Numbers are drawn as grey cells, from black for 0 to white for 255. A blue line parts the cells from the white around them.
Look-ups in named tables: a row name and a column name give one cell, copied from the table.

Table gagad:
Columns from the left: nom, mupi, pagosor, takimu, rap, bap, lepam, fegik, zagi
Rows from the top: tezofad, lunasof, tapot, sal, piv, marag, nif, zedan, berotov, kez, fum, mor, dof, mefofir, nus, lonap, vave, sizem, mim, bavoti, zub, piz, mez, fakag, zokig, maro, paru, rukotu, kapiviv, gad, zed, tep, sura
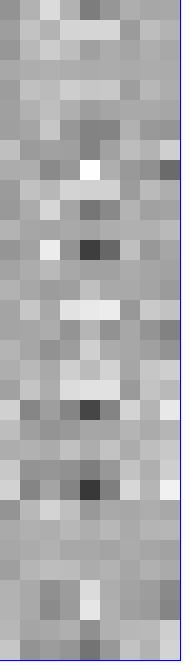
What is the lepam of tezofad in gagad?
174
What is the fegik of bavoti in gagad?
195
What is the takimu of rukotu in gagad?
168
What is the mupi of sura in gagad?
147
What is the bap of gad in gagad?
173
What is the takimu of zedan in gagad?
159
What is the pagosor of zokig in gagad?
164
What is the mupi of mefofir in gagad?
172
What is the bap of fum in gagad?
137
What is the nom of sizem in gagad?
180
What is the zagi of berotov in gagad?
107
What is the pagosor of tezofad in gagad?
219
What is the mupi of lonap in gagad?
198
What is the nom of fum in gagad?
153
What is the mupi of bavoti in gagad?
196
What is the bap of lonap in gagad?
236
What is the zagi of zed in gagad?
133
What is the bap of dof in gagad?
103
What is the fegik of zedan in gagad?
179

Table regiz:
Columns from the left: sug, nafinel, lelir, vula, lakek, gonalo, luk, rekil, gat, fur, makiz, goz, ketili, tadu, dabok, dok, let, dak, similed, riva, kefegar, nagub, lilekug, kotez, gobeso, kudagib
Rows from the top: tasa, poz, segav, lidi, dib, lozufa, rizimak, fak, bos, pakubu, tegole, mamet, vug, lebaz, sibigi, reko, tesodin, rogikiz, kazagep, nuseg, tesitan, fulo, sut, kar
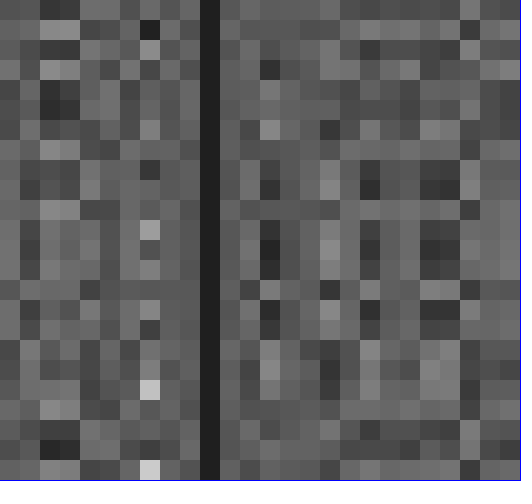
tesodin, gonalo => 80
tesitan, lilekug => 105
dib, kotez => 101
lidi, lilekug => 82
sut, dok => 98
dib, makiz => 31
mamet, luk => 109
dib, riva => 83
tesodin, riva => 92
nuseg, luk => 90
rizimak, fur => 96
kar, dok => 88
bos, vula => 71
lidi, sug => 113
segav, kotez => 125
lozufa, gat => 81

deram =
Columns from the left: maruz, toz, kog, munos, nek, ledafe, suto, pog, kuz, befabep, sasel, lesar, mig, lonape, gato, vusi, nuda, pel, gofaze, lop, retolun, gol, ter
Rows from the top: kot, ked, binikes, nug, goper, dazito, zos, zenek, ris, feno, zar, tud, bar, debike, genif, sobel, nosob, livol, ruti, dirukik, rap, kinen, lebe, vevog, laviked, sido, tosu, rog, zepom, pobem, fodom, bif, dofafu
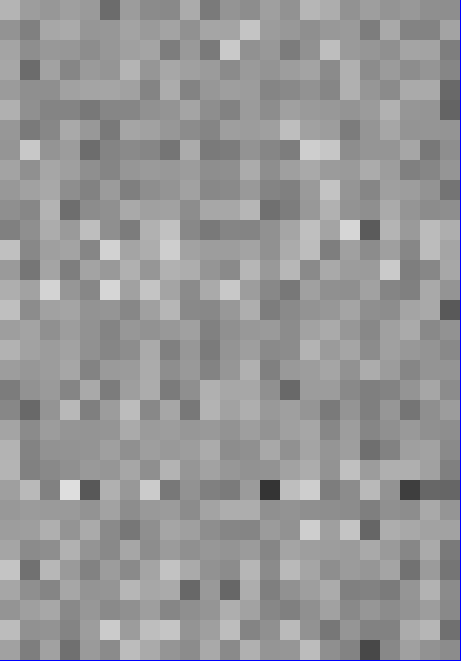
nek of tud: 190
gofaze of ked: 125
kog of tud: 172
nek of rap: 127
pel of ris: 154
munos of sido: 154
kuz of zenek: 117
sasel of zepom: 146
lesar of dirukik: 167
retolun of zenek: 166
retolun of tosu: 168
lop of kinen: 144
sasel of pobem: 153
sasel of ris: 142
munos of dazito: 132
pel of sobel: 164
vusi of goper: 146

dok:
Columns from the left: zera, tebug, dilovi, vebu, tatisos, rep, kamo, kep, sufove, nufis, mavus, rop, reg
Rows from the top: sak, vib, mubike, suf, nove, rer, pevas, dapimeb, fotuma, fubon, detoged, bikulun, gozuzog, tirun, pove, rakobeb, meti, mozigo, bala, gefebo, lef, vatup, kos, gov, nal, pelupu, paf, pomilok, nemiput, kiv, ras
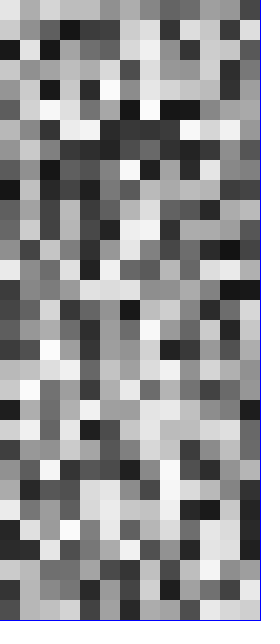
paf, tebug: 224
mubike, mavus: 205
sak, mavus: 159
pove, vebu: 154
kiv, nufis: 161
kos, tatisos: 165
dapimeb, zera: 148
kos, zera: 63
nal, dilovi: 87

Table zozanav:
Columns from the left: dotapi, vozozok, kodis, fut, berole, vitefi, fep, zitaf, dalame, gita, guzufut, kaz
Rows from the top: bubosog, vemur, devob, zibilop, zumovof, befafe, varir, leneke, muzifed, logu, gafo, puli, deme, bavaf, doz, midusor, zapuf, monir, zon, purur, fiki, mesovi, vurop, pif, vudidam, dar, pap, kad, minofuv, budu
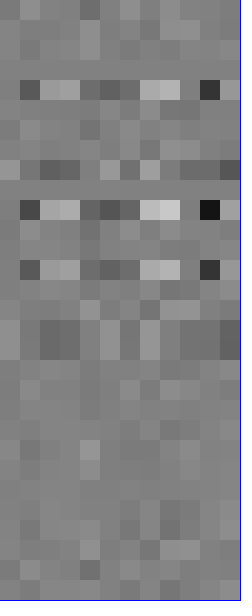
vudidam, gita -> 130
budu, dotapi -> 130
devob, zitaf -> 128
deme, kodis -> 133
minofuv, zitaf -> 130
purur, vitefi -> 127

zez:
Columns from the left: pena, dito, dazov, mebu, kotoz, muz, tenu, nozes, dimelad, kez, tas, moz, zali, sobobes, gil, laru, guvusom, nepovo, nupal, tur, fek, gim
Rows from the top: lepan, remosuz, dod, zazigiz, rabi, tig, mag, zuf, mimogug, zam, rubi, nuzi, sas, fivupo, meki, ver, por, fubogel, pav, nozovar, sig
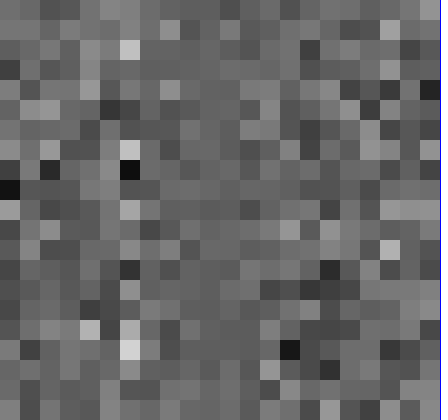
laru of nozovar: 104
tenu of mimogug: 14
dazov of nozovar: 100
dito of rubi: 101
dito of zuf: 111
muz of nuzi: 117
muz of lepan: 132
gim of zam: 109

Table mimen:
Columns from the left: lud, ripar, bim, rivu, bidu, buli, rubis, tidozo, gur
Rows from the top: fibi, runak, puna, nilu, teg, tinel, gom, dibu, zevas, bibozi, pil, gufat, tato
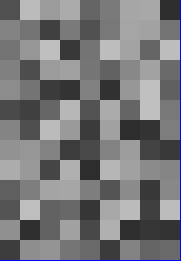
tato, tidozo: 100
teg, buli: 49
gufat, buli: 176
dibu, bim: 130
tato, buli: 59
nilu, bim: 155
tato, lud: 61
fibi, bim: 155
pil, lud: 84
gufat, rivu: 161
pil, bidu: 54
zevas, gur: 133
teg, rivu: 51
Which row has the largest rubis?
pil

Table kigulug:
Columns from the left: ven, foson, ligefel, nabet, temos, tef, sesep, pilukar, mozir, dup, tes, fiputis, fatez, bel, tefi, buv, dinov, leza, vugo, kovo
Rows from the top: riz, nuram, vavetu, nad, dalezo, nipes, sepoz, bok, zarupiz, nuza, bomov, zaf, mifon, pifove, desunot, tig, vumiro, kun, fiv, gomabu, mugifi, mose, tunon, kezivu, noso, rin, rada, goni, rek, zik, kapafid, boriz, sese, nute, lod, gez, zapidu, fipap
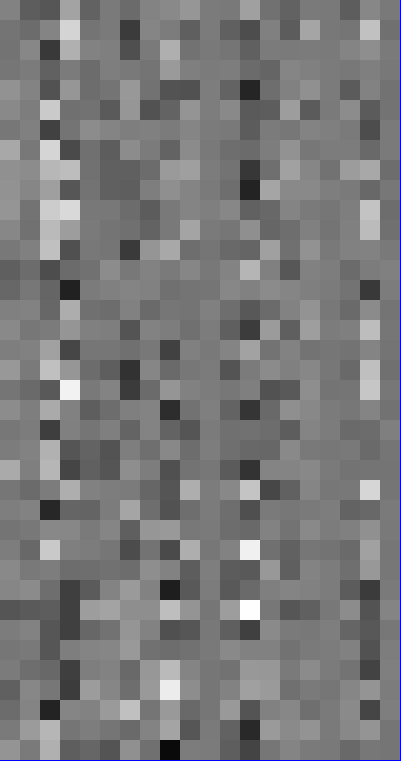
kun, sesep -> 112
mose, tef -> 127
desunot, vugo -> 57
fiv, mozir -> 106
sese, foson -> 121
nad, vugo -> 127

